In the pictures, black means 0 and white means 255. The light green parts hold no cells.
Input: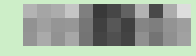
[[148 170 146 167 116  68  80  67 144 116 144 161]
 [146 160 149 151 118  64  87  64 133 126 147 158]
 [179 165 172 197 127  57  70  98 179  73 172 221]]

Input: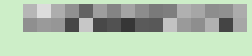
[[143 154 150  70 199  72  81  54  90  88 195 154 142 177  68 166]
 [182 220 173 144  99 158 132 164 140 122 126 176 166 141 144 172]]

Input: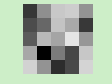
[[210 147  45  73 212]
 [167   1 123  70 199]
 [ 91 185 165 229 151]
 [ 76 103 195 169  56]
 [ 55 143 200 205 147]]

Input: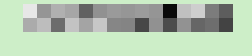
[[171 189 108 195 164 199 134 132  71 145  76 146 102 110  67]
 [231 149 176 166  97 145 154 150 155 149  10 192 206 124  93]]

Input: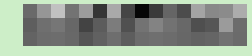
[[ 99 108 109 104  85  97 110  93 108 111 108 103  98 101 114 107]
 [ 94 111 118 103  67  92 124  80 115 131 114 104  79  86 155 108]
 [106 150 193 115 156  53 169  69   7  58 101  76 164 136 139 172]]

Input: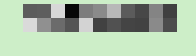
[[218 144 107  84 211  65  81  68  66 138  76]
 [ 92  94 216   7 125 138 184  91  71 132  64]]

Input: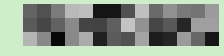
[[180 137   8 137 171  32  91  81 164  29  37 155 102  22]
 [ 90  70  98 138  68  66  95 195 146  70  88  38 159 159]
 [ 99  81 123 185 190  21  21  81 191 106 144 121 116 155]]

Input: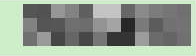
[[112 153  70 102  71 118  53  52 156 107 101 112]
 [130  84  86 111 109 148 164  39 122  92 113 115]
 [ 85  82 150 131  95 195 196 103 138 124 118 112]]

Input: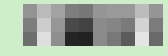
[[109 222 143  36  33 138 120  91 228 105]
 [125 204 150  74  66 139 133 122 211 123]
 [147 186 162 126 119 149 153 153 188 149]]
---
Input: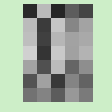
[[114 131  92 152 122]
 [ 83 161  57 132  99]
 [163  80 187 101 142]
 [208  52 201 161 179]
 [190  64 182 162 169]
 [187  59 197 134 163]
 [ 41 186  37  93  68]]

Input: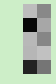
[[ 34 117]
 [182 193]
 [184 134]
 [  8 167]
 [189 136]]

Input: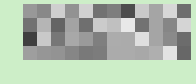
[[158 150 147 134 121 124 171 171 168 175 227 103]
 [ 63 201 119 168 154 127 172 171 223 165 138 108]
 [114 181 100 163 111 203 192 232 114 165 134 213]
 [152 136 207 146 209 114 126  77 202 165 215 110]]

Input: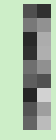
[[100 187]
 [ 83 158]
 [ 37 210]
 [ 94  80]
 [111 144]
 [ 48 175]
 [ 41 172]
 [120 145]
 [ 79  48]]

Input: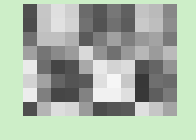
[[ 78 180 221 214 154  76  85  89 223 198 164]
 [237 127  70  72 130 241 241 223  56  94 122]
 [210 162 100  84  89 223 246 199  55 111 106]
 [234 109  69  81 169 232 211 219  81 101 147]
 [160 117 138 155 217 146 112 153 183 155 186]
 [112 192 192 176  90 124 161 126 152 163 121]
 [ 76 197 225 211 113  83 112  92 201 190 141]
 [ 79 198 223 207 107  86 119  96 195 186 135]]

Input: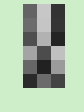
[[ 42 107  67]
 [103  33 155]
 [164  76 192]
 [ 79 178  36]
 [108 197  53]
 [100 199  51]]

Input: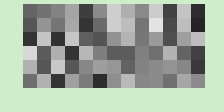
[[110 177  52 160 123  44 142 185 135 138 112 166 139]
 [177  86 200  87 135 158 150  98 130 138 147 135  57]
 [215  91 175  51 183 126  92  92 128 111 179  99  65]
 [ 51 197  49 197  95  83 146 179 119 154  79 159 189]
 [ 86 148 117 168  52 106 206 189 117 227  74 190  36]
 [101 114 131 164  62 138 206 175 137 204  66 196  45]]

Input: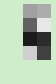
[[207  64]
 [ 27  44]
 [ 97 232]
 [160 172]]

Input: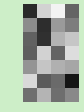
[[111 180 110 137]
 [217  91 106  21]
 [148 197 176 166]
 [ 94 210 100 221]
 [ 97  48 179 198]
 [140  45 154 125]
 [ 41 210 243 100]]
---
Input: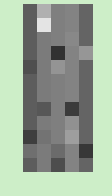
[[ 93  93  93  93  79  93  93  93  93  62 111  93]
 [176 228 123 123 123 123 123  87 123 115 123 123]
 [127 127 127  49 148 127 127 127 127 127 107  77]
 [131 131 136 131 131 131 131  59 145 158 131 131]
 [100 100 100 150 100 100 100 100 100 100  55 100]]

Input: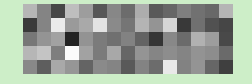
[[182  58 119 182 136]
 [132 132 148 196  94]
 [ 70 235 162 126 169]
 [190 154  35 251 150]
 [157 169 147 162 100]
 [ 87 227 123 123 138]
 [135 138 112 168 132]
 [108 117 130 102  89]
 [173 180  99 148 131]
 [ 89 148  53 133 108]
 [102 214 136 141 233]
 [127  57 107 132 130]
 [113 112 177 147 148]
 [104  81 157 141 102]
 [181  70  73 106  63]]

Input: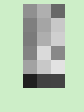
[[144 127 123 130 162  32]
 [175 165 174 218 200  66]
 [103 200 207 136 226  67]]

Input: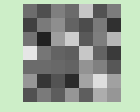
[[109  64 114 230 107 150  81]
 [ 79 122  33 118 107  54 122]
 [127 142 158  99 104  83  93]
 [107  99 205  94  99  43 150]
 [198  76  89 199 147 163  94]
 [ 82 122 126  99 128 222 173]
 [124  48 182  58  87 161 150]]

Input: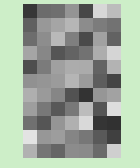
[[ 55  96 109 165  78 145 175 158 112 227 177]
 [108 152 141 135 123 149 154 120  85 151 117]
 [111 165 185  85 160 155 134  88 149 157 101]
 [148 182 127  99 172 181  82 120 176 133 140]
 [ 71 140  74 114 171 155  51 188 217 119 138]
 [215 124 161 173  99  93 150  85  53  89 106]
 [188 114  98 213 179  68 162 221  49  64 207]]

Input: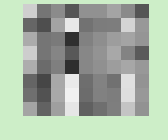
[[207 102 171 205 173 101 111 164]
 [117  78 117 117 107  70  82  98]
 [139 163 122 133 127 168 169 159]
 [ 86 232  47  88  46 234 241 230]
 [145 114 129 135 135 110 108  96]
 [145 124 142 147 144 130 129 111]
 [164 125 157 168 157 113 125 126]
 [138 212 164 131 167 224 222 196]
 [ 85 152 149  90 152 147 152 146]]

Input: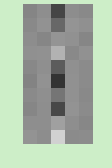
[[133 137 141 144 136 131 138 134 142 147]
 [142 146 134 145 143 146 143 142 142 141]
 [ 69 103 148 178  92  51 117  72 160 209]
 [141 148 145 137 144 145 145 147 142 139]
 [137 144 134 145 139 139 137 139 135 140]]

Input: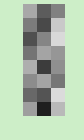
[[168 124  80 116 174 140 104 158]
 [ 92  73 133 164  60 164  84  30]
 [129 201 217 150 143 118 219 185]]
